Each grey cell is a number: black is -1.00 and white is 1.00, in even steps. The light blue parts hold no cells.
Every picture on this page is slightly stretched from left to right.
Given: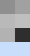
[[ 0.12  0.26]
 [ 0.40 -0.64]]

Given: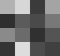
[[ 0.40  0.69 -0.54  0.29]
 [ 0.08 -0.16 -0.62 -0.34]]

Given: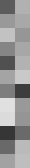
[[-0.28  0.39]
 [ 0.52  0.18]
 [-0.37  0.40]
 [-0.02 -0.52]
 [ 0.72  0.17]
 [-0.18  0.46]]

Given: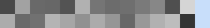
[[-0.43  0.27 -0.18 -0.19 -0.35  0.39 -0.08 -0.15 -0.13 -0.04  0.06 -0.38
   0.67]]

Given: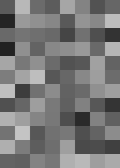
[[-0.29  0.44 -0.16 -0.28  0.30  0.03 -0.36 -0.20]
 [-0.18 -0.09 -0.13 -0.18 -0.46 -0.11 -0.38 -0.60]
 [ 0.30 -0.06  0.13 -0.16 -0.36 -0.32  0.26 -0.22]
 [ 0.50 -0.52 -0.11  0.10 -0.23 -0.17  0.13  0.24]
 [ 0.39  0.25  0.04 -0.06 -0.39 -0.67  0.02 -0.25]
 [ 0.37 -0.03 -0.27 -0.14  0.25 -0.42 -0.40 -0.50]]

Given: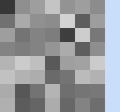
[[-0.57  0.12  0.24  0.54  0.15  0.24  0.10]
 [ 0.24 -0.09  0.03 -0.02 -0.51  0.61 -0.06]
 [ 0.41  0.59  0.50 -0.30  0.25  0.27  0.59]
 [ 0.34 -0.32 -0.10  0.41 -0.13 -0.08 -0.06]]

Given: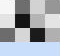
[[ 0.93 -0.14  0.65  0.18]
 [-0.15  0.68 -0.79  0.38]]

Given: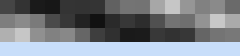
[[-0.46 -0.60 -0.80 -0.82 -0.59 -0.60 -0.59 -0.24 -0.09 -0.10  0.31  0.55
   0.18  0.01  0.08 -0.17]
 [ 0.38  0.55  0.13  0.01  0.07 -0.20 -0.51 -0.62 -0.80 -0.79 -0.56 -0.61
  -0.57 -0.21 -0.09 -0.06]]
